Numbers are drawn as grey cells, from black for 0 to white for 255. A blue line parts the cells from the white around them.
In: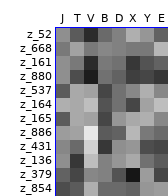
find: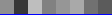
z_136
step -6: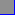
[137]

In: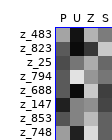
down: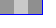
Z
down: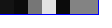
U
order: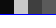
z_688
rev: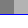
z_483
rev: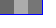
z_25
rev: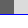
z_748

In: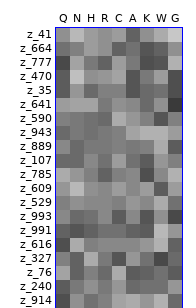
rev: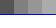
z_590
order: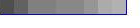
z_785
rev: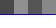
z_993
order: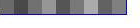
z_327

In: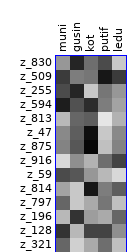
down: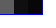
kot
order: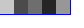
z_830
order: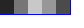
z_255
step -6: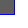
[88]

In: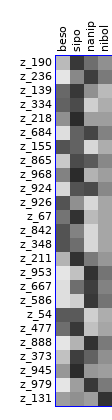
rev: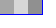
z_926
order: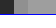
z_218
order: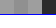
z_218
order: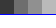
z_190

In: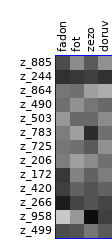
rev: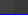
z_244
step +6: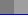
[131 165]
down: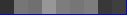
fadon

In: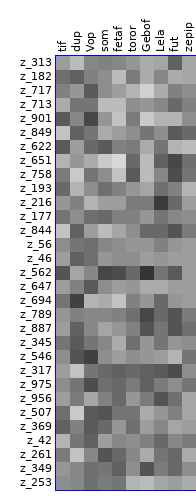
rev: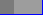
z_216
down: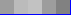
fetaf
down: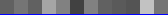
dup

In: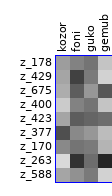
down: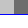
gemub
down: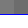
guko
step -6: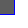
[87]
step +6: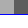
[179  99]
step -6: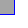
[159]

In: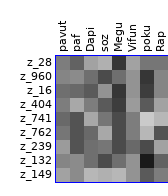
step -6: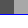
[ 77 162]
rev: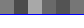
z_762

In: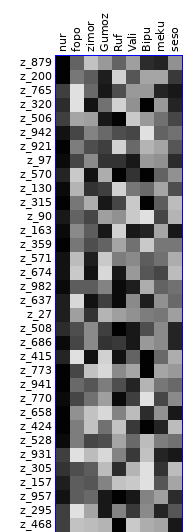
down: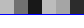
seso
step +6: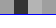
[165  57 186 165]
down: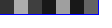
Gumoz

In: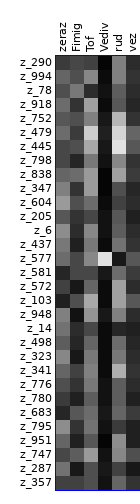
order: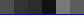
z_776
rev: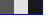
z_445
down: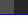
Fimig

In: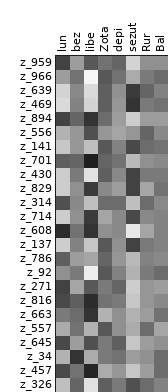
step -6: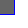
[95]
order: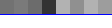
z_663
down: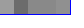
depi
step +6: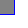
[136]
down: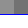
bez

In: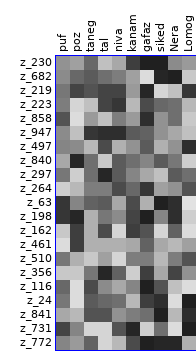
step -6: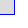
[214]
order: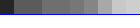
z_840
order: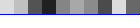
z_116
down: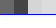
poz
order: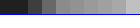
z_230

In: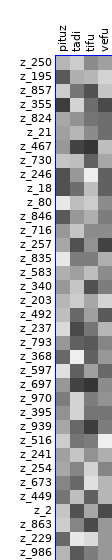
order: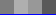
z_846
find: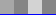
z_254
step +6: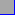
[173]
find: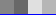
z_673
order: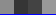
z_697
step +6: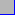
[188]

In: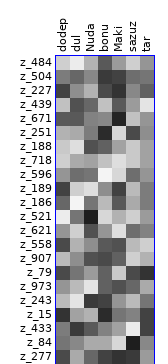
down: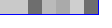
sazuz
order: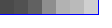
z_907
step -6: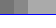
[111 130 164 164]
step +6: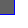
[103]
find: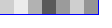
z_484
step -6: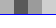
[172  83 149 201]

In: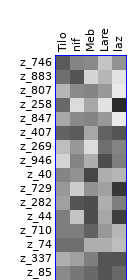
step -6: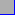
[168]
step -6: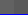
[92 84]
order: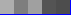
z_282
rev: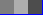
z_282
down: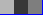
laz
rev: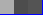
z_282
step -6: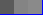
[ 84 126 132]

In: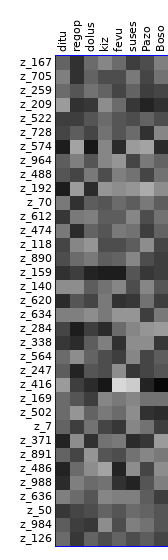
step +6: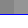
[140 155]
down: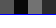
Boso
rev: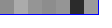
z_192
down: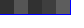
regop
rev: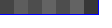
z_126

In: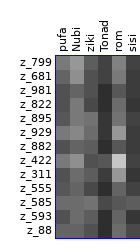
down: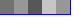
rom
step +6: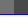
[120  79]
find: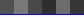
z_822

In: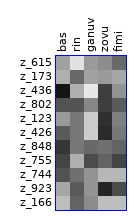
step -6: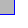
[177]
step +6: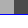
[181  81]
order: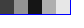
z_436

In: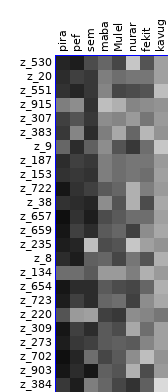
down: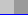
kavug
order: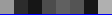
z_903
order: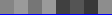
z_307
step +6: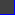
[70]
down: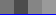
nurar

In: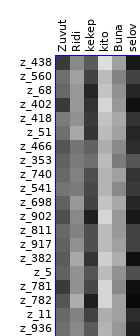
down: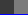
Zuvut
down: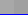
Buna
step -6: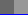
[ 98 146]
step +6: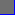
[117]
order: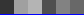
z_740

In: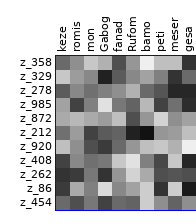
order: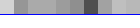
z_872
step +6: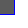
[97]
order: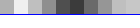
z_920

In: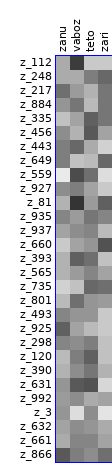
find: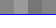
z_935
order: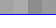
z_992
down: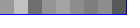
vaboz

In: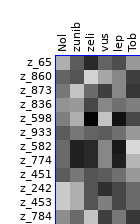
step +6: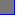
[125]
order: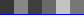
z_873

